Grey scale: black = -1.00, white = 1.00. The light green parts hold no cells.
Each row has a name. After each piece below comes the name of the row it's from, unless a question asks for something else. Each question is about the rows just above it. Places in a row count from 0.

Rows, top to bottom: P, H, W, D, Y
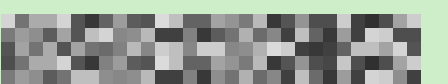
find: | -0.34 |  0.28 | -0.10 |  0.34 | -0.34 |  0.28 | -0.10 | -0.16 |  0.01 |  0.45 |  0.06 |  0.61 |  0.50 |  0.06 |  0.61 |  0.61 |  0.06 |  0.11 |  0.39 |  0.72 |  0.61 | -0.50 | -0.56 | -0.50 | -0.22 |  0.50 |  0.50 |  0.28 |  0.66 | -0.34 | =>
W
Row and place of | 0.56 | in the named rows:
D, 24
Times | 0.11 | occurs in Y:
5
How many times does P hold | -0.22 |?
3
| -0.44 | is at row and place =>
D, 23
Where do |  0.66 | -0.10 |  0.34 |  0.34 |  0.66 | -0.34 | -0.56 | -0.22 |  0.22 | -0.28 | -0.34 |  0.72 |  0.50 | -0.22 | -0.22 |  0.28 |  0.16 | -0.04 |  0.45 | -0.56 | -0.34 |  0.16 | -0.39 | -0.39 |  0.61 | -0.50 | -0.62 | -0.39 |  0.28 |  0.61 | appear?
P

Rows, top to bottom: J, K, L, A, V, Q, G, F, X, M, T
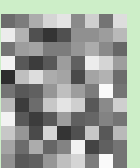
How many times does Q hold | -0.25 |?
1
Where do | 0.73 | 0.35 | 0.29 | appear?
V

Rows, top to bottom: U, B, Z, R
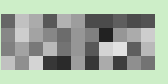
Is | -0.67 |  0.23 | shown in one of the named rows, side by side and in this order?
yes
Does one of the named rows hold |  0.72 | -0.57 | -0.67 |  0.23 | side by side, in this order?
no
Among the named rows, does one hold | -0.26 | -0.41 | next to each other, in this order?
yes

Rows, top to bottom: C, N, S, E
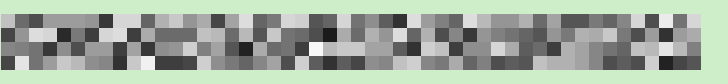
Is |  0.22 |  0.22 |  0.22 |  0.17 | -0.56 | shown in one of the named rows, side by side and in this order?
yes
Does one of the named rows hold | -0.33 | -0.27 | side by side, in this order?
no
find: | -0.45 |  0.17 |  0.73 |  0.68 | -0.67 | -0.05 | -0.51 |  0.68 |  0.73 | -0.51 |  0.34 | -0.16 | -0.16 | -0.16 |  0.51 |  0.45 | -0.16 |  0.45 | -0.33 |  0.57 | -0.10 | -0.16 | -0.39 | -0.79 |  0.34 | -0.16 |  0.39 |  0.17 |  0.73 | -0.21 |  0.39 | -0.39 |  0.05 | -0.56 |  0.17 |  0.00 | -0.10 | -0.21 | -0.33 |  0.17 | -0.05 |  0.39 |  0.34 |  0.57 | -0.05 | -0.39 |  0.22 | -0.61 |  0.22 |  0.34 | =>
N
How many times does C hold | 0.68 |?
6
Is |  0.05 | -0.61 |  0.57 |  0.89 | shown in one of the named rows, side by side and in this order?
yes

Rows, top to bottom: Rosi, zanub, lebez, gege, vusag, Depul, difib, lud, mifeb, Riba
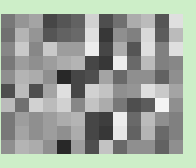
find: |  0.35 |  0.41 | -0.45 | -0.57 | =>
gege
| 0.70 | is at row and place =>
zanub, 10
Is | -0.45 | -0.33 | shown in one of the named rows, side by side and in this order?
yes
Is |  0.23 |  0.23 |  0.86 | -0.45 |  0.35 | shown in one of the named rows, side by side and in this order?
yes
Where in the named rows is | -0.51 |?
lud, 7
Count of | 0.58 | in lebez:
2

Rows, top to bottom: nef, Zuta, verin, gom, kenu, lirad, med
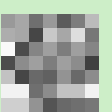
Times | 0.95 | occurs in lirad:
0
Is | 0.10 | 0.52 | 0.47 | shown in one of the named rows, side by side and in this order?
no
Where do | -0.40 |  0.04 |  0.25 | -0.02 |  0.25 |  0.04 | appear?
verin
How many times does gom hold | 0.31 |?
0

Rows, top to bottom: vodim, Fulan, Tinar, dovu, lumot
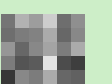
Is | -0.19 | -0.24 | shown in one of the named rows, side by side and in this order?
yes
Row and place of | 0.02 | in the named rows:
Fulan, 2
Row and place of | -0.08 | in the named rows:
vodim, 0

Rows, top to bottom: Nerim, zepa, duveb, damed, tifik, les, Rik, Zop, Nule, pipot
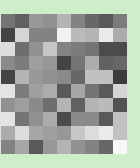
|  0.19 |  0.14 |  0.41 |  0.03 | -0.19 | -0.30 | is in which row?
Nerim
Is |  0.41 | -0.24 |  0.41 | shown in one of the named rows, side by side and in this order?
yes
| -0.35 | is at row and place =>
Rik, 8
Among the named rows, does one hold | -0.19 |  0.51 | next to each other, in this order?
yes
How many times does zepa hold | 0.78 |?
0
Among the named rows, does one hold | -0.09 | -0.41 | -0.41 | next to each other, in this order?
yes

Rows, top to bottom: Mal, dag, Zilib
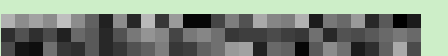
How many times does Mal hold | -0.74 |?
1
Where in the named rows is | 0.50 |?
Mal, 4

